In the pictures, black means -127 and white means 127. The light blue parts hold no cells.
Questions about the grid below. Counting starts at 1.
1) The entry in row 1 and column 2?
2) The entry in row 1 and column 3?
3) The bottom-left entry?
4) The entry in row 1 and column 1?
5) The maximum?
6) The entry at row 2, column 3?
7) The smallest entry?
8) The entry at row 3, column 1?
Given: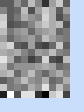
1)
-34
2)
19
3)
-94
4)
-34
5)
126
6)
-22
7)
-124
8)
73

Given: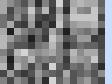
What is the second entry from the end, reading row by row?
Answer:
-28
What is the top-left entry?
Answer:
41
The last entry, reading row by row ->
-56
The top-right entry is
-28
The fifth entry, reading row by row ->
13
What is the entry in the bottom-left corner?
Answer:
1
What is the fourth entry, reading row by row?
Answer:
-43
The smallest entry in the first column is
-56
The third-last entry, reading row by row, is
27
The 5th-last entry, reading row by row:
-43
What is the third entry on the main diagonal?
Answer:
13
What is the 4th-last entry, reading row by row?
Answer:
1
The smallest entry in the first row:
-83
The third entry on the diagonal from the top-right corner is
71

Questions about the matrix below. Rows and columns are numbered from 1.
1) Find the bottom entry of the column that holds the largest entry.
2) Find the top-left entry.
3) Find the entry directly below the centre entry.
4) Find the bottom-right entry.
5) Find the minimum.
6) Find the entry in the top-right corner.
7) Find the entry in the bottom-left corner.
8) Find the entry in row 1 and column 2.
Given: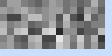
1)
74
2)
-12
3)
88
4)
-44
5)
-87
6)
-12
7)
16
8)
31

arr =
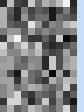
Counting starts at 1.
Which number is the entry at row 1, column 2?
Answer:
61
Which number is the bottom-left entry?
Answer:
-5
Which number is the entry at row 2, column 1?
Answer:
48
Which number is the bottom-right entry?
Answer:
-60
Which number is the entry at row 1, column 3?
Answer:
-60
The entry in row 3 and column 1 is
48
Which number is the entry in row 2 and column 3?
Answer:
-87
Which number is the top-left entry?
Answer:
-87
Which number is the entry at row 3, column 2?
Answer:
-47
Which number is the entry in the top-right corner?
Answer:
-87

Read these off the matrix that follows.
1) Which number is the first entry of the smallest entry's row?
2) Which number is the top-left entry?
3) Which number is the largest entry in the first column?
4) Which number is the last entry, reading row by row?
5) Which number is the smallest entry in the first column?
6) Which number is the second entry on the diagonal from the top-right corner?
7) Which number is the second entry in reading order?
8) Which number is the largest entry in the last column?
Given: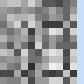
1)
37
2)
51
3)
66
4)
66
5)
-54
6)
-25
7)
66
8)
98
